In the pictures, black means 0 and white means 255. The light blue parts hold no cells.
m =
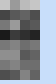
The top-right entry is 198
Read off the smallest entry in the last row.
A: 78
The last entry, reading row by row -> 99
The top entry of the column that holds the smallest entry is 198
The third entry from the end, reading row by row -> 89
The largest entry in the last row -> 131
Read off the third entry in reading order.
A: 187

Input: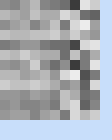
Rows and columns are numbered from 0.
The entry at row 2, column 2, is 172
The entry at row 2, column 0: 142
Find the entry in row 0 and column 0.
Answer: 142
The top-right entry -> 205
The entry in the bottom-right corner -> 205
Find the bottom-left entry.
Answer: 151
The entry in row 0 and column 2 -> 160
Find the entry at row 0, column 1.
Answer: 133
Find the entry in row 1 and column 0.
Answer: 184
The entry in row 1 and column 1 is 172

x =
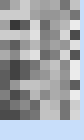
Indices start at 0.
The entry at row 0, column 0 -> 127
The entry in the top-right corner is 194
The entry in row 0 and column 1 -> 171
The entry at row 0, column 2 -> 204
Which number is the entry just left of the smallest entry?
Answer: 162
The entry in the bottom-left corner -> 75
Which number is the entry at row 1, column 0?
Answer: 204
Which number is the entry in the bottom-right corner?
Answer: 214
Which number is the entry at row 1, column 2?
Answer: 204
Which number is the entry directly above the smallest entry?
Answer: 204
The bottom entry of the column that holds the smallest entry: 75
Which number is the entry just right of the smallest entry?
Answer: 93

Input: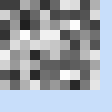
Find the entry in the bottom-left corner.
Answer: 186
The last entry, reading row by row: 229
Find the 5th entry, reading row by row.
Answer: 50
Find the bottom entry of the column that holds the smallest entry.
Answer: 176
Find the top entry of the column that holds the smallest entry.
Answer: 176
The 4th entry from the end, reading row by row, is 122
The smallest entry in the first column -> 50
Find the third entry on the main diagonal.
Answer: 31
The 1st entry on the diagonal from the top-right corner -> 176
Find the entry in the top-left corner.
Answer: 62
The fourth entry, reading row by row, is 133
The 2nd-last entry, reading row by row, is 122
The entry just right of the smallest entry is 83
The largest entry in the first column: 240
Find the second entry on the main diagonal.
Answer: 133
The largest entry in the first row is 229
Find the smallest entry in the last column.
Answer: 62
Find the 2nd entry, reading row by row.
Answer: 62
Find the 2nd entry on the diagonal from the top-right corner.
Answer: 83
